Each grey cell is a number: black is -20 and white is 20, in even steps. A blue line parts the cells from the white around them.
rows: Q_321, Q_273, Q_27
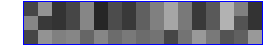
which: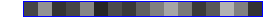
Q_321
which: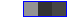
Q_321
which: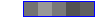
Q_27
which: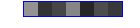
Q_321

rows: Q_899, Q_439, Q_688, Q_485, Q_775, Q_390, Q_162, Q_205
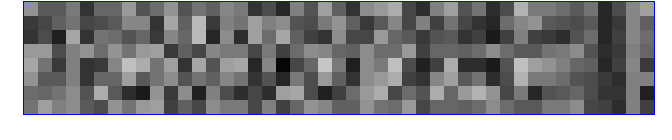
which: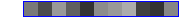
Q_390
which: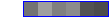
Q_439

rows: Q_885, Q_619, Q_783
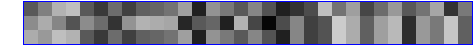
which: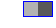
Q_783
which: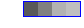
Q_885
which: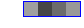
Q_885
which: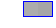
Q_619
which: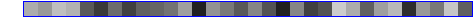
Q_783

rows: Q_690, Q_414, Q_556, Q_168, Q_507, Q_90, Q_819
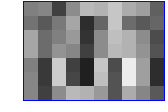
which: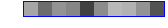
Q_168
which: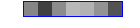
Q_168
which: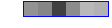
Q_168
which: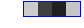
Q_507
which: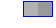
Q_819
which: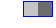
Q_414

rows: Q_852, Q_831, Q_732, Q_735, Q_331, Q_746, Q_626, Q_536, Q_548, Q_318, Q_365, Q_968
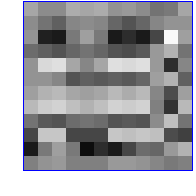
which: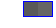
Q_746
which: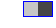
Q_318
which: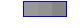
Q_968
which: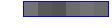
Q_548
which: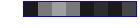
Q_732
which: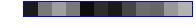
Q_365
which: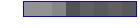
Q_746

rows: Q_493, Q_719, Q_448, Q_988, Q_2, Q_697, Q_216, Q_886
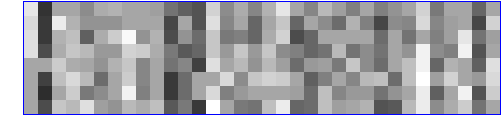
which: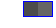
Q_448
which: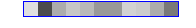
Q_988
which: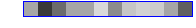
Q_697

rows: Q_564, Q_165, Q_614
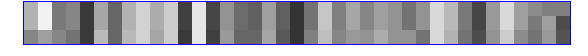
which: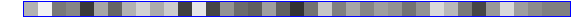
Q_564
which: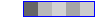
Q_614
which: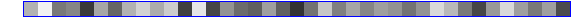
Q_165

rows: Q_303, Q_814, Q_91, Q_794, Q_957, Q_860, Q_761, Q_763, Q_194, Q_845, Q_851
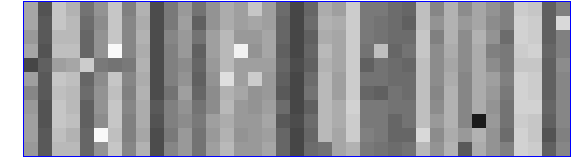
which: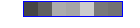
Q_91
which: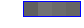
Q_957

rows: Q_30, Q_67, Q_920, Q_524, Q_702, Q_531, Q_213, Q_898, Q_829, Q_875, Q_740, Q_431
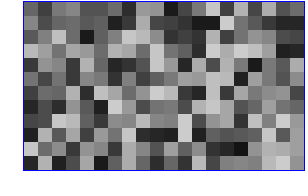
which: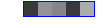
Q_740
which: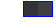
Q_920
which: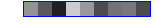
Q_898
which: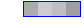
Q_524
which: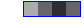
Q_431

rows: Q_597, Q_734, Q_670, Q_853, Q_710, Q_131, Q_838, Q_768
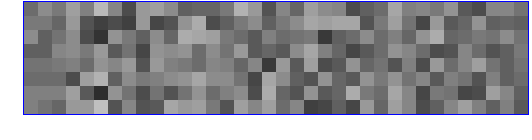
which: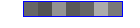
Q_838
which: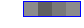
Q_734

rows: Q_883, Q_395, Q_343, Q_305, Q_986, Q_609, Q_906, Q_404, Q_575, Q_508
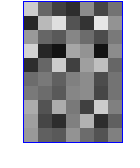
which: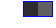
Q_575
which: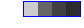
Q_883
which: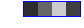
Q_986
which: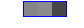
Q_906

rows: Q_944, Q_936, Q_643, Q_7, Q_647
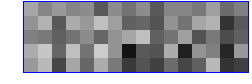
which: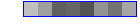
Q_936
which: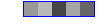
Q_647

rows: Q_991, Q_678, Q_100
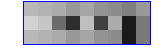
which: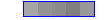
Q_991
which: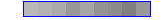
Q_991
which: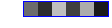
Q_678

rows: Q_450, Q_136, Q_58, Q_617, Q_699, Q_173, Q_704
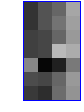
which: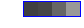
Q_58
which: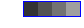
Q_136
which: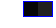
Q_699

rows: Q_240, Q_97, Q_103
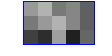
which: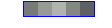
Q_97
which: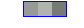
Q_240
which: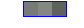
Q_240

